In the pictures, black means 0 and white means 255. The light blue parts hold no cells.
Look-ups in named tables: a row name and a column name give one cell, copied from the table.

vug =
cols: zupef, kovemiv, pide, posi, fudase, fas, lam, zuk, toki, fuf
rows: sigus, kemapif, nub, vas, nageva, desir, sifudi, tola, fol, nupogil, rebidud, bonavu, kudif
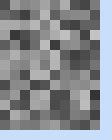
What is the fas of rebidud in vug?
74
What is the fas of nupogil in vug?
76
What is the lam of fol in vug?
134
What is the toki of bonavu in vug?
119
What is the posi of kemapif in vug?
122
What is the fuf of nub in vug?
97
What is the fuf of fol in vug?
157
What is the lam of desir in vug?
92
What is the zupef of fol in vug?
75
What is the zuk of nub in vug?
66
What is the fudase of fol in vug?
83
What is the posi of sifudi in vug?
167
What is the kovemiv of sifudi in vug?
140
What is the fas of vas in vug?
172
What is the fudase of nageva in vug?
187
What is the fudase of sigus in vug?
163

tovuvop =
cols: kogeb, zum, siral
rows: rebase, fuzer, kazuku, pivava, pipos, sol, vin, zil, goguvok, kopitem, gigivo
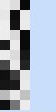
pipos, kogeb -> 26
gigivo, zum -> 116
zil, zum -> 61
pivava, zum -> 217
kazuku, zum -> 19
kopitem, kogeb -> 187
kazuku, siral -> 235
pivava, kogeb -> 236
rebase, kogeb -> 235
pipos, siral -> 10
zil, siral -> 230
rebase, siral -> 9
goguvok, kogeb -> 22
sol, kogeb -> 234
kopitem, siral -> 193
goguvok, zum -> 26

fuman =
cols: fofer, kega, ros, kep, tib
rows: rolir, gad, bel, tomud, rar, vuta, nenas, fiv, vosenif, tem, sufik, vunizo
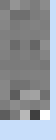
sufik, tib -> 135
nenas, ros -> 123
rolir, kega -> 148
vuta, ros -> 127
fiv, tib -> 128
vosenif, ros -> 115
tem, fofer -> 136
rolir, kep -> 125
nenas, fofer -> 123
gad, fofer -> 137
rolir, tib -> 139
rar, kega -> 107
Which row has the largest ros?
vunizo

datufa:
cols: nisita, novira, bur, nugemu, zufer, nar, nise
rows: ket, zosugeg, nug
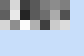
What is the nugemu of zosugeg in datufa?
91
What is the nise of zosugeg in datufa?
81
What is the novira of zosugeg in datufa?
233
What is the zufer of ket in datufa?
125
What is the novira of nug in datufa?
142
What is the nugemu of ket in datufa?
89
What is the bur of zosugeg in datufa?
36
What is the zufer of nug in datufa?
63
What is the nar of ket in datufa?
140
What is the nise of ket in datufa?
127
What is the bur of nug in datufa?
252
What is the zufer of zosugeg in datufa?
110
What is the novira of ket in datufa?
215
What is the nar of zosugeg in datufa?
171

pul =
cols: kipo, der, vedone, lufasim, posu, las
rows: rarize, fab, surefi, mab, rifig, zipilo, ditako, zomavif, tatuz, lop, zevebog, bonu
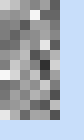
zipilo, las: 180
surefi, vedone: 90
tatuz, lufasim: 143
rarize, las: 94
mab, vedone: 134
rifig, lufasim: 141
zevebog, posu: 87
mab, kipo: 125
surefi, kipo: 126
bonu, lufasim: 165
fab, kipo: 158
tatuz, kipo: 110
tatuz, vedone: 164

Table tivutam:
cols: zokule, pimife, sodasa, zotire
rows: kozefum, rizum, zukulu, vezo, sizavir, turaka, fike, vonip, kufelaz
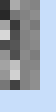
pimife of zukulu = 57
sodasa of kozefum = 138
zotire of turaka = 125
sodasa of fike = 133
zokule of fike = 163
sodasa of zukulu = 137
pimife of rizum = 119
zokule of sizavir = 75
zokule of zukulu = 164
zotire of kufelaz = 143
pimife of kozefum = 171
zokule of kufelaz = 119
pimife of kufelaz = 65
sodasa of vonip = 132
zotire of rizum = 141
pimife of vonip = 209
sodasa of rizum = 131
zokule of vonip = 150
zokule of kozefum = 52
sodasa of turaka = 138

